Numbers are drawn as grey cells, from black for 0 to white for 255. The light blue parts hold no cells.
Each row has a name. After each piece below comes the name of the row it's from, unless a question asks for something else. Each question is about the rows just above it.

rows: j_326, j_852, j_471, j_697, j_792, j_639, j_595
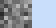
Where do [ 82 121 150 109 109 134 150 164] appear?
j_326
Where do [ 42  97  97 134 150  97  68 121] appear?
j_697
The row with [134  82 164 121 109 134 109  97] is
j_639
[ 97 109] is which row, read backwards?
j_639
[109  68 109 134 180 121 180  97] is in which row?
j_852
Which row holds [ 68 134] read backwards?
j_595
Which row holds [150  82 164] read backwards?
j_471

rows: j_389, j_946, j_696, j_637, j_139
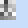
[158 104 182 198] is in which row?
j_946
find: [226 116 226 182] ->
j_696
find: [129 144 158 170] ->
j_139
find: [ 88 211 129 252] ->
j_637
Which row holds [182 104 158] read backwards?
j_946

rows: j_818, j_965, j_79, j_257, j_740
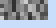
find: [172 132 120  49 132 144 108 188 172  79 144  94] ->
j_79
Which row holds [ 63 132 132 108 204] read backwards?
j_818
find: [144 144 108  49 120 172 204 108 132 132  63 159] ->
j_818
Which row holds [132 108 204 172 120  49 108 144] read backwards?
j_818

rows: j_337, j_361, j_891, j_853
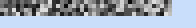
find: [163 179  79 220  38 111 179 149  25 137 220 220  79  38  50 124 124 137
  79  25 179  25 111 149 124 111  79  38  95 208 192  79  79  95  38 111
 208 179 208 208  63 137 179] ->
j_891
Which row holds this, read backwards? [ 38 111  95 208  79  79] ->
j_853

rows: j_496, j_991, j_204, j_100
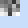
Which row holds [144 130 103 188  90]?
j_991
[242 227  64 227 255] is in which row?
j_100

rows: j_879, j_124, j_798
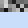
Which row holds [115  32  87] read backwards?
j_879
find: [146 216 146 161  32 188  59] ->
j_124
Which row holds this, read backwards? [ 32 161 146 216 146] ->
j_124
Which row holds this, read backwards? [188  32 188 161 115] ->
j_798
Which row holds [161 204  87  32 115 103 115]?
j_879
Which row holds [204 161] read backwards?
j_879

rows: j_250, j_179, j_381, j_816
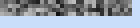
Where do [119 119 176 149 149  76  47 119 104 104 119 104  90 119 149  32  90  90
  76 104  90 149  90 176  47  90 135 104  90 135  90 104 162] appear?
j_179
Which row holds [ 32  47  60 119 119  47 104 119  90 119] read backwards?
j_381
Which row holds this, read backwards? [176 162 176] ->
j_250
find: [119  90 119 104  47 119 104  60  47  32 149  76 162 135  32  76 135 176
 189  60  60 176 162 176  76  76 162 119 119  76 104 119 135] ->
j_250
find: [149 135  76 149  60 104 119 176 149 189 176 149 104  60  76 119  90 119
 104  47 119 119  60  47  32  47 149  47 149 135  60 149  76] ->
j_381

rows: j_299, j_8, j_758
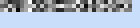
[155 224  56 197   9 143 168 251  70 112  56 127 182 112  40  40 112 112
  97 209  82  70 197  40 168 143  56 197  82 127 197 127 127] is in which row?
j_758
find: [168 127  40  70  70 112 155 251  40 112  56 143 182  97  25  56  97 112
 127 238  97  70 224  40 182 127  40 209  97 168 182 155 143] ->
j_299
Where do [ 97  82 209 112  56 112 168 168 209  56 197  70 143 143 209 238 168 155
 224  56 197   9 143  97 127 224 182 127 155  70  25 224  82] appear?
j_8
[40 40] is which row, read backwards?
j_758
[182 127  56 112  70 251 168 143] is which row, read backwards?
j_758

